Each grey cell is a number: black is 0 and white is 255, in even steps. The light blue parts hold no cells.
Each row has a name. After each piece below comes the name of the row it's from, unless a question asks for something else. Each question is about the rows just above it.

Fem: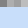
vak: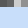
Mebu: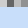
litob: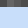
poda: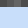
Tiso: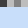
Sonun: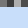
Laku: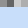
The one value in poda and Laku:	[101]
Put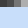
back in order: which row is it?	Sonun
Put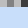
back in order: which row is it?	Tiso
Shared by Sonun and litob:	[76]
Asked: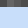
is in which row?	litob
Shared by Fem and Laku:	[174]
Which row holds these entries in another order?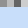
Mebu

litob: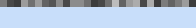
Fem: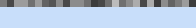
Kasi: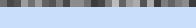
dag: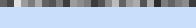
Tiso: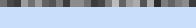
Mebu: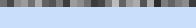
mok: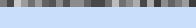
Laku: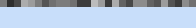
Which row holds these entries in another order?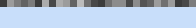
litob
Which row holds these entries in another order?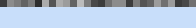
Tiso

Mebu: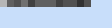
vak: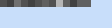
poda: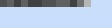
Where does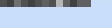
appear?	vak
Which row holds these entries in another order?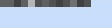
vak
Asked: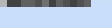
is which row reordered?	poda
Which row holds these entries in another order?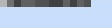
poda
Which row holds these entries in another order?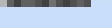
vak
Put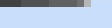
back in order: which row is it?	vak

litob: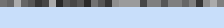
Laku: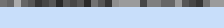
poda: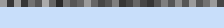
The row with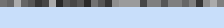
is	litob
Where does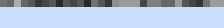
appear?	Laku
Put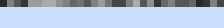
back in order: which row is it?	litob
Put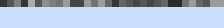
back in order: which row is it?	Laku

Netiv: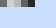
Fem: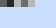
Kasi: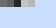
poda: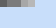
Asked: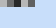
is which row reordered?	Fem
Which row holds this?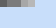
poda
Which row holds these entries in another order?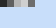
Netiv
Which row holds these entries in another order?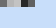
Kasi

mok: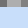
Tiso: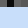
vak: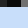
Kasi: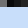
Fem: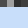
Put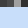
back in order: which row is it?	Fem
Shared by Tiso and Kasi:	[10]
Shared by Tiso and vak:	[10]
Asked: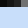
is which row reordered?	Kasi
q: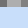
mok
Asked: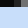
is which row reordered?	vak

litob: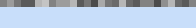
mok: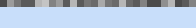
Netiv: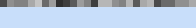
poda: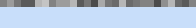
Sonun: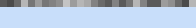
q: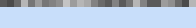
Sonun
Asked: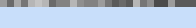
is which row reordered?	Sonun
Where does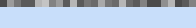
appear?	mok
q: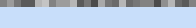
poda
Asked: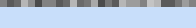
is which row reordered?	litob

